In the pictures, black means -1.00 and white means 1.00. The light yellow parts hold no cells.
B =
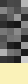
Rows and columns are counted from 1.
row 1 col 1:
-0.55
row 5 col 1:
-0.06
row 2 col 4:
-0.12
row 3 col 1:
-0.49
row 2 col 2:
-0.19
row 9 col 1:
-0.59
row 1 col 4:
0.43
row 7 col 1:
-0.26
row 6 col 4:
-0.73
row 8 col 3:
-0.18

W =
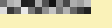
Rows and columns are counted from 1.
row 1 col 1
-0.14
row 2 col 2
-0.56
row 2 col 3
-0.24
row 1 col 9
0.07
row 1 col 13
0.49
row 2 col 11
-0.21
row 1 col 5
-0.71
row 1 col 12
0.24
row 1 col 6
0.35

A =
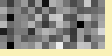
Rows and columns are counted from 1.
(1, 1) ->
-0.11
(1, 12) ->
-0.19
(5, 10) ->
-0.29
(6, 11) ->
-0.52
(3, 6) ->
0.45
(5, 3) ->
-0.04
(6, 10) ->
0.32
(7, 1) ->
0.09
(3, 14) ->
0.02
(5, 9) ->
-0.02
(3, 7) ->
-0.36
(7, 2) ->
-0.97
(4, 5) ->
0.40
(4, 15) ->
0.30
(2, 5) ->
0.15
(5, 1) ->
-0.77
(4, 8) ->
-0.14
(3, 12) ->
0.25
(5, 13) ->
0.00
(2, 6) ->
-0.39
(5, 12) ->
0.22
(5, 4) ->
-0.05
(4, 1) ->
0.43
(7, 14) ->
-0.12
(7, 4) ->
0.19
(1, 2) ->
-0.53
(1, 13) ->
0.57
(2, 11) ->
0.01
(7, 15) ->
0.34
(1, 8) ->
0.38

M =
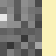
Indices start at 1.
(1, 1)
0.08
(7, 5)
-0.29
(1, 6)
-0.42
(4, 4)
-0.32
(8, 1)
-0.36
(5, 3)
-0.31
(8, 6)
-0.47
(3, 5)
-0.04
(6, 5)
-0.10
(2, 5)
-0.10
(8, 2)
0.01
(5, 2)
-0.17
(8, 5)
-0.17
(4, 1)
0.25
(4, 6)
-0.47

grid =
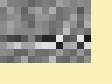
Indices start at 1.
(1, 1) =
0.27
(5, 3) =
0.06
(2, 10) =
-0.03
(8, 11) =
-0.15
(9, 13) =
0.12
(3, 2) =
0.10
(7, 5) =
0.29
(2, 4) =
-0.22
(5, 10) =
0.49
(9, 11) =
0.03
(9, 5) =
-0.16
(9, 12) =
-0.16
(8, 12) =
0.19
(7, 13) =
0.70
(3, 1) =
-0.01
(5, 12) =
0.03
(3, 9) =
-0.11
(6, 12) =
0.75
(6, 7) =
-0.71
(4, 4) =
0.02
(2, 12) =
-0.30
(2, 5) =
0.13
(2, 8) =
0.34
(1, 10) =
0.13
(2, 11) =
0.05
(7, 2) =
0.39
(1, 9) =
0.24
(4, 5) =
-0.21
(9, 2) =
-0.23
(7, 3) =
0.61
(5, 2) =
0.22
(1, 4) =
-0.05
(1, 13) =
0.04
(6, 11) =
-0.25
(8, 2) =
0.06

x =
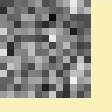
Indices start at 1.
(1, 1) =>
-0.42
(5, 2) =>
-0.06
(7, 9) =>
0.05
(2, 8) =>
-0.26
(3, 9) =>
-0.09
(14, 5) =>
0.44
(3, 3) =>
-0.19
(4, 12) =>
-0.28
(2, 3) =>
-0.16
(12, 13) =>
0.35
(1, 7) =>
-0.38
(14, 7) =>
-0.14
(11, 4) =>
-0.39
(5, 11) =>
-0.77
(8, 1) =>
0.75
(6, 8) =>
0.83
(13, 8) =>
-0.36
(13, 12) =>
-0.05
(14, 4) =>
0.13
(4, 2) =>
0.00
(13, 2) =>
0.02
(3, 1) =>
0.05
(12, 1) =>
-0.23
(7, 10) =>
0.45
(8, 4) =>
0.01
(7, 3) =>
-0.12
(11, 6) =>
-0.03
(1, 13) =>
-0.14
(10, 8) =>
-0.15
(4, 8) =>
-0.38
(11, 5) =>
0.01
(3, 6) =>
-0.10
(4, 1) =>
0.07
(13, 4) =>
-0.12
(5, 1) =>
0.62
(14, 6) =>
-0.29
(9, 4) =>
-0.02
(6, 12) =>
-0.19
